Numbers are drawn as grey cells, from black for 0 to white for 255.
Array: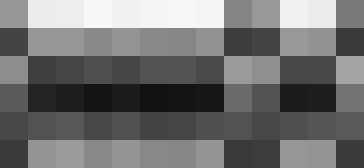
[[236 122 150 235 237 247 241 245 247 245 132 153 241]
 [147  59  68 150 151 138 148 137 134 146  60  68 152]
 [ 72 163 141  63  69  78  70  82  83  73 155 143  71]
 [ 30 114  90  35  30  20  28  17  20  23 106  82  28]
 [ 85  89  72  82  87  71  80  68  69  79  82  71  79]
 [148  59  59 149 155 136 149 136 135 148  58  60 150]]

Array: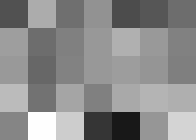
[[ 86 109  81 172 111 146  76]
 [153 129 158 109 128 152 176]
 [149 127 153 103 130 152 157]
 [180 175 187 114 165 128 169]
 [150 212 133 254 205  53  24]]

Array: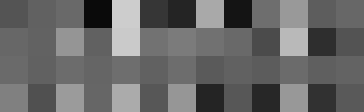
[[ 93 103  84  97 105  10 205  54  36 169  20 110 153]
 [ 46  83 103  98 149  97 202 114 123 113 105  75 185]
 [ 95  99 106  97 108 101 110  97 109  90  97  92 107]
 [ 49  89 128  80 155 102 171  87 150  36  87  39 152]]

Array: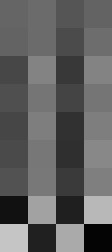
[[ 85  99 101 107]
 [ 75 109  99 107]
 [ 56 131  71 131]
 [ 68 117  79 117]
 [ 49 126  70 126]
 [ 47 136  74 119]
 [ 58 127  82 120]
 [ 31 184  17 162]
 [170   4 197  32]]

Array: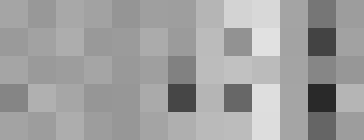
[[118 157 165 152 168 162 149 159 158 181 211 216 164]
 [ 67 162 154 162 173 153 155 171 155 187 146 225 163]
 [134 151 165 154 157 165 153 159 129 188 193 187 164]
 [ 41 181 133 176 166 150 151 170  70 181 103 222 165]
 [101 157 163 157 173 157 151 164 175 186 188 221 165]]

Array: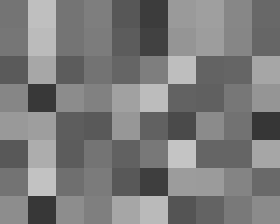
[[135 104 116 191 116 126  87  60 154 159]
 [134 102 118 187 116 124  92  65 149 157]
 [101 166  90 167  92 115 101 126 190  99]
 [119 149 134  56 140 129 161 188  98  96]
 [114  54 153 158  93  89 151  97  74 139]
 [101 166  88 173  92 116  97 120 196 101]
 [132 105 115 194 111 123  88  62 156 155]
 [121 139 141  55 141 127 166 186  84  99]]
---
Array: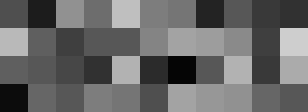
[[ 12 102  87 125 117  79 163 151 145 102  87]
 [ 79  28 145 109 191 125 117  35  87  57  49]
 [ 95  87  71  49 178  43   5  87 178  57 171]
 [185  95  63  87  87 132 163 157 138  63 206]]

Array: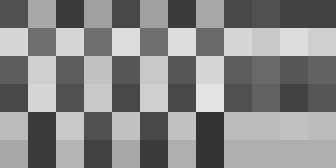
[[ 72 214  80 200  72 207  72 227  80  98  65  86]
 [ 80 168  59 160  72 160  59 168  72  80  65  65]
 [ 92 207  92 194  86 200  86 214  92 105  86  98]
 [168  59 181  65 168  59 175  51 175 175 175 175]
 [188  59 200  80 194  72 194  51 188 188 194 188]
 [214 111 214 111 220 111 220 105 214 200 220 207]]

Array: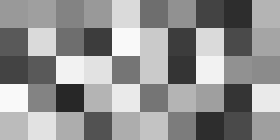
[[ 67  89 242 226 117 202  52 242 145 139]
 [ 89 218 110  60 249 202  60 218  74 165]
 [153 159 131 153 218 110 145  67  45 180]
 [187 226 173  82 173 195 124  45  74 159]
 [249 131  39 180 234 117 180 159  52 234]]

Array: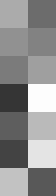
[[ 53 253]
 [ 67 228]
 [ 94 186]
 [123 159]
 [145 130]
 [171 108]
 [194  88]]

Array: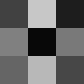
[[ 65 199  29]
 [101 184  71]
 [128   8 121]]

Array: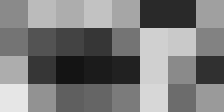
[[116  83  67  54 116 208 201 130]
 [138 187 173 194 166  41  41 160]
 [173  54  20  27  33 208 138  48]
 [230 146  95 101 123 215 108 154]]
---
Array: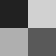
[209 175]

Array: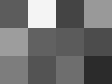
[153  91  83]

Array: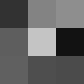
[142 196  96]

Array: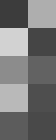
[174 210]

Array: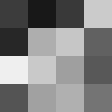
[203 198 201  84]

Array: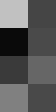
[69 10]

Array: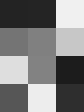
[240 128 222]

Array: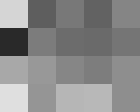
[133 106 134 149]

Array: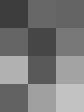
[100  70 177]
